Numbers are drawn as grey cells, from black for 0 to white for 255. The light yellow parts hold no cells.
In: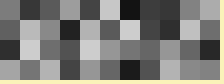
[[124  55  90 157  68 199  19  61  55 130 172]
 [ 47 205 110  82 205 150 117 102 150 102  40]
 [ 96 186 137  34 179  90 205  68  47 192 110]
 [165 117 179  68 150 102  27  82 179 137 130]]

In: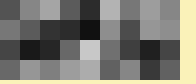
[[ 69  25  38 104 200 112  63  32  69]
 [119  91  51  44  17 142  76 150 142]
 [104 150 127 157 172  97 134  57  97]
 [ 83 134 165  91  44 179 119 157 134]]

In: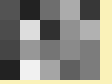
[[ 76 221  48 145 177]
 [ 83  34 110 171  55]
 [ 69 151 117 138 124]
 [ 34 241 165  96 124]]

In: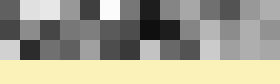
[[ 70 140  70 119 126  90  77  15  29 133 182 140 174 146]
 [209  44 112  96 160  77  57 195 104  83 203 160 174 167]
 [ 96 224 231 152  63 251 119  29 133 167 112  83 152 174]]

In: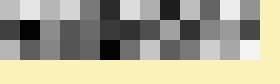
[[182  93 132  85  99   3 112 197  93 120 205 167 244]
 [ 64   3 140  85 106  57  50  79 161  50 132 153  71]
 [190 228 182 212 120  43 220 174  29 190  99 236 146]]

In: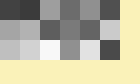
[[165 178  94 122 100 203]
 [ 66  59 158 108 144  80]
 [191 210 248 144 226  74]]

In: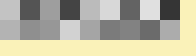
[[179 143 151 210 165 123 130 107 172]
 [195  84 158  68 187 216  99 224  53]]
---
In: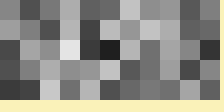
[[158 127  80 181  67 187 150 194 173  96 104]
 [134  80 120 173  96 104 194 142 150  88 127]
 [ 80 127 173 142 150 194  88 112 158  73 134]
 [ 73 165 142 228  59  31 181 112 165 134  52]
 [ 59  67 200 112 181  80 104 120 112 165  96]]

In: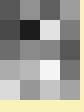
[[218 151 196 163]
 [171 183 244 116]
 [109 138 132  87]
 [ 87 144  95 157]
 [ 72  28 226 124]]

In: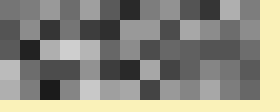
[[187 109  76  76 146  61  41 167  68  96 133 117  90]
 [175 125  27 133 200 159 167  68 153 133 167 125 103]
 [117 125 153 109 159  90  41 125 146  84  53 175 125]
 [ 90  34 175 206 181 103 140  76 103  96  84  84 109]
 [ 84 140  53 117  61  47 153 153  76 167 140 109 140]]

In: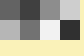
[[182 114 242  48]
 [ 99  64 141 206]]

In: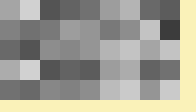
[[172 209  84  99  92 157 172  99 113]
 [165 209  84  99 113 157 180 105  92]
 [129 113 121 157 149 121 141 195  60]
 [113 105 135 129 141 187 202 149 202]
 [105  84 141 135 149 180 195 165 195]]

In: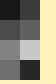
[[131 200]
 [110  39]
 [ 74  96]
 [ 23  60]]
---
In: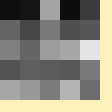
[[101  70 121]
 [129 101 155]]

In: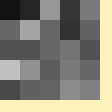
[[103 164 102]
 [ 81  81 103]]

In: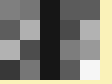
[[ 93 176  22]
 [178  76  22]]

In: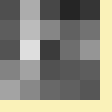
[[ 93 187 134]
 [ 83 222  59]]

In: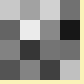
[[100 235 137]
 [130  54 116]]

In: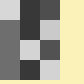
[[110  55 202]
 [110 212  82]]

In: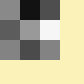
[[ 92 153 246]
 [131  75 131]]

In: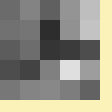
[[113 117  45]
 [ 92 109  53]]

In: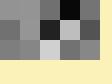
[[113 149  34]
 [126 134 208]]
